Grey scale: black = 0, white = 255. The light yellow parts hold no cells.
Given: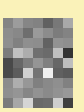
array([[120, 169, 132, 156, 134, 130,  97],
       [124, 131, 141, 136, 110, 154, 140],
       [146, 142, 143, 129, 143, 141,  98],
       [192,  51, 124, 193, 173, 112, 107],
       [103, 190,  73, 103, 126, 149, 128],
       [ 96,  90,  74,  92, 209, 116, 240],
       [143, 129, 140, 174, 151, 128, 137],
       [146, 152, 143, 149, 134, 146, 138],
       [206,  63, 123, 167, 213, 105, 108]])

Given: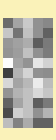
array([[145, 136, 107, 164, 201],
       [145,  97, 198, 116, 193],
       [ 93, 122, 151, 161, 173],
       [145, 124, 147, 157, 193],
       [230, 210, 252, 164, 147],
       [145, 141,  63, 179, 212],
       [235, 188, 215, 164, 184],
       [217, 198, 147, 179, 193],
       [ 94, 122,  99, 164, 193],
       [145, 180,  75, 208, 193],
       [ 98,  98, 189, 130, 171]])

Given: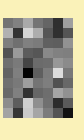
array([[ 47, 159, 115, 129, 169, 116, 101],
       [ 48,  85, 177,  51, 213, 173,  86],
       [ 94, 146, 126, 112, 128, 123,  96],
       [129, 127,  82, 154,  92,  86, 137],
       [151, 139, 111, 122,  69, 107, 109],
       [220, 120,  99, 127,   3,  95, 124],
       [ 81, 104, 112, 121, 158, 116, 126],
       [165, 145, 105, 128,  50, 102, 110],
       [ 44,  90, 140,  93, 207, 143, 112],
       [ 84,  18, 163,  53, 202, 166, 124]])

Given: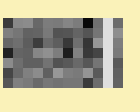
array([[222, 108,  59, 137, 140, 104, 124, 122, 133, 124,   9, 112],
       [222, 142, 127, 118,  98, 100, 121,  83,  85, 100,  85, 117],
       [222, 125, 102, 111,  93,  61, 107,  94,  56, 111,  54, 151],
       [222, 121,  33, 100,  97, 135, 144, 125,  29, 129,  57,  69],
       [222,  89, 139, 110,  96,  96, 115,  82,  89, 105,  87, 117],
       [222,  96,  70, 106, 128, 140,  96, 151, 126, 122, 148,  90],
       [222,  98,  86, 128, 122, 106, 119, 114, 118, 118,  58, 109]])

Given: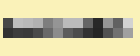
array([[ 97, 210,  72, 190, 185, 177, 126, 149, 187, 187, 101,  40, 150],
       [113, 160,  50,  61,  58,  74, 105, 140,  92,  76,  50,  37,  81]])

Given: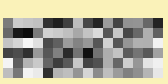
array([[103,  35, 123, 203, 197, 192,  50,  31,  64, 189,  71,  36, 155,
         67, 146, 148],
       [175,  97, 104,  24,  12, 123, 209, 202, 191, 168, 195, 219,  87,
        199,  71, 104],
       [175, 242, 196, 213, 246, 224,  75,  96, 156, 131, 151,  86, 210,
         86, 149, 176],
       [ 89, 162,  67,  77,  48, 153,  87, 128,  42, 115,  16, 114, 173,
        195,  91, 116],
       [228, 240, 244,  94, 179, 201, 101,  61,  89, 199,  68,  81, 174,
        102, 206, 150],
       [181, 231, 190, 119, 243, 234,  47, 180, 190, 148, 213, 139, 190,
        155, 128, 143]])
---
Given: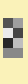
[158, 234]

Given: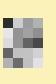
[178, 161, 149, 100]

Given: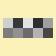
[158, 179]

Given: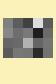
[ 91,  30, 178, 119]

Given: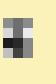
[139, 110,  29]

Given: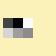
[250, 158]

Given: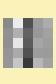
[172, 152,  92, 170, 150]

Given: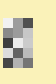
[ 79, 155,  62]

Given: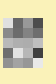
[ 77, 131, 175, 110]
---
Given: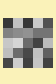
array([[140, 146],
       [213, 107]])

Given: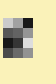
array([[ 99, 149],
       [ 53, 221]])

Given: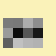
array([[ 13,  87],
       [193, 182]])

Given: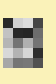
array([[ 40,  37],
       [116, 176]])

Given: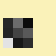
array([[68, 89],
       [24, 44]])

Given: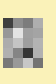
array([[227, 160],
       [196, 158]])
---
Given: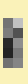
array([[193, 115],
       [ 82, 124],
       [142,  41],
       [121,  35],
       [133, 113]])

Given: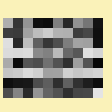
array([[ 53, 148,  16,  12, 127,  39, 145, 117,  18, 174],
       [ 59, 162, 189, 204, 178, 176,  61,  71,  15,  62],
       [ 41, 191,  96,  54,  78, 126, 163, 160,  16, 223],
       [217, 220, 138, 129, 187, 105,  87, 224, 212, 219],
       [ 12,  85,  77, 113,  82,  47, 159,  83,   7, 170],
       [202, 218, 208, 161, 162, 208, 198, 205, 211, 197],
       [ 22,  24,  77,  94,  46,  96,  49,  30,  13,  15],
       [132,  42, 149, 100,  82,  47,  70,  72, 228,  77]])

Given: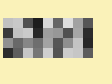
array([[200,  80,  29, 216, 101, 222, 162,  86, 193],
       [194, 202,  40, 158, 151,  80, 166,  43,  58],
       [104, 134, 110, 163,  86, 143, 196,  39, 144],
       [ 94, 198, 118, 207,  83, 204, 198,  92,  44]])

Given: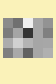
array([[112, 239, 166, 147, 139],
       [165,  52, 166, 128, 124],
       [208, 180, 166, 167, 172],
       [169,  97, 166, 176, 127]])

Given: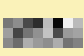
array([[141,  73,  45, 189,   9, 241, 186, 119],
       [ 69, 117, 145, 195,  75, 154, 163, 158],
       [108, 174, 154, 142, 173, 115, 130, 137]])

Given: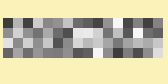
array([[180,  65, 204, 136, 146, 195, 108,  94,  68, 147, 246,  72, 130,
         64, 131,  60],
       [209, 145, 115, 170, 108,  79, 231, 234, 209, 116, 192,  88, 247,
        109,  96, 142],
       [139, 208, 143, 199,  83, 139, 214, 185, 201, 166, 120, 163, 187,
        171, 199, 226],
       [164, 110, 149, 126, 123, 143,  86,  96, 246, 141,  61, 125,  77,
        141, 221, 101]])

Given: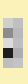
array([[192, 207],
       [185, 140],
       [190, 219],
       [173,  30],
       [195, 190]])

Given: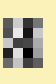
array([[204,  51, 118,  91],
       [233,  20, 199,  80],
       [ 64,  71, 171, 200],
       [222,   1, 158,  32],
       [195,  62,  94, 105]])
